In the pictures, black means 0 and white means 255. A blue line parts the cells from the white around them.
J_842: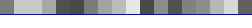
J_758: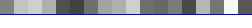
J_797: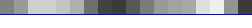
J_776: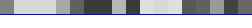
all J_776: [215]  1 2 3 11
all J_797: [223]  14

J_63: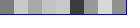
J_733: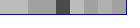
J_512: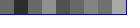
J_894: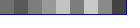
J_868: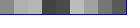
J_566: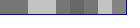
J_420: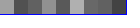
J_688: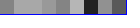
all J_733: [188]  0 1 5
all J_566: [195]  2 3 7
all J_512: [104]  0 2 5

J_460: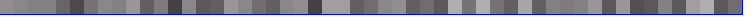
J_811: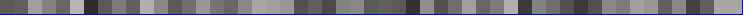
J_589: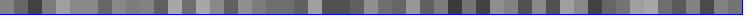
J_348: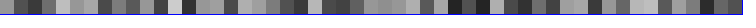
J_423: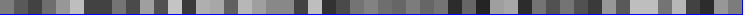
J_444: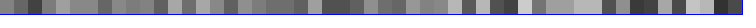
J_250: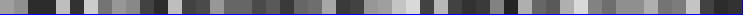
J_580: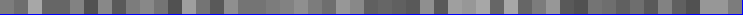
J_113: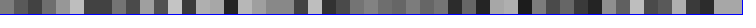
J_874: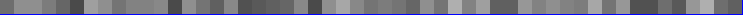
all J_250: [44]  2 3 11 51
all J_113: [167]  15 35 51 52
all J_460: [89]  14 31 43 46 48 51
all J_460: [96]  10 15 19 25 29 36 38

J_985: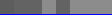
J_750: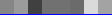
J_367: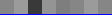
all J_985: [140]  3 5 6 7
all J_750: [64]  2
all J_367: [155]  1 6
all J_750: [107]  5
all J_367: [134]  0 5 7

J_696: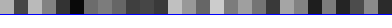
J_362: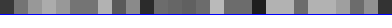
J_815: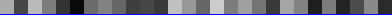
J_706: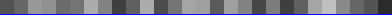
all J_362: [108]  11 14 16 17 21 25
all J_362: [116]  1 5 6
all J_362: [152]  2 4
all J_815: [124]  3 16 23
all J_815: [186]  2
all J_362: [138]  9

